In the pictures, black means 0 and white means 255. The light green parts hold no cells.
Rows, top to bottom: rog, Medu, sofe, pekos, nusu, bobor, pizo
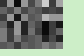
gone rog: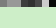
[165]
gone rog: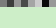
[49]
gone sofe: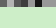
[136]
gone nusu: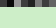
[112]

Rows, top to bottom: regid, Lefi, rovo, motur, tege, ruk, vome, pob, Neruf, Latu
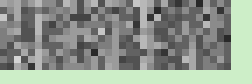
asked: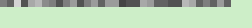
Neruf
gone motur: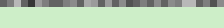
[68]
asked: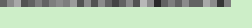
Lefi
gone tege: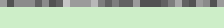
[113]

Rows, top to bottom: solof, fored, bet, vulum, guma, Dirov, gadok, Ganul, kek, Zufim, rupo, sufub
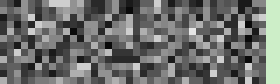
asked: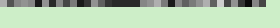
kek
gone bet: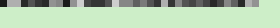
[110]
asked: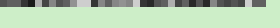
Zufim
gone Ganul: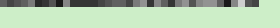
[190]
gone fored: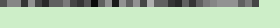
[161]

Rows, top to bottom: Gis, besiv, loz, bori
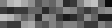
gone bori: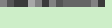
[156]
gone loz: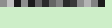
[73]
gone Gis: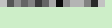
[115]

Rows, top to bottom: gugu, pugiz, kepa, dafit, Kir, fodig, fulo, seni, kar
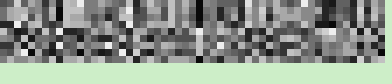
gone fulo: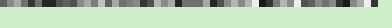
[153]
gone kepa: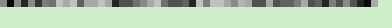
[207]
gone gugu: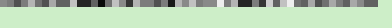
[223]
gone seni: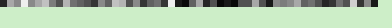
[67]
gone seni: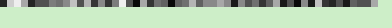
[67]

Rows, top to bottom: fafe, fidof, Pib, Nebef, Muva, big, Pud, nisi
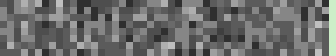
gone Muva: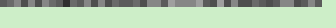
[63]
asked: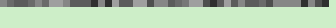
Pib
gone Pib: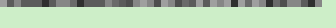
[119]
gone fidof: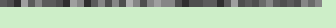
[147]

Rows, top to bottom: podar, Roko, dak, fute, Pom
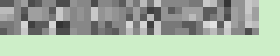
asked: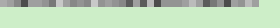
dak
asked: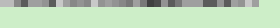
Roko
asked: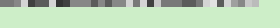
fute
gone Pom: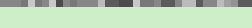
[104]
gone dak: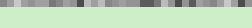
[171]

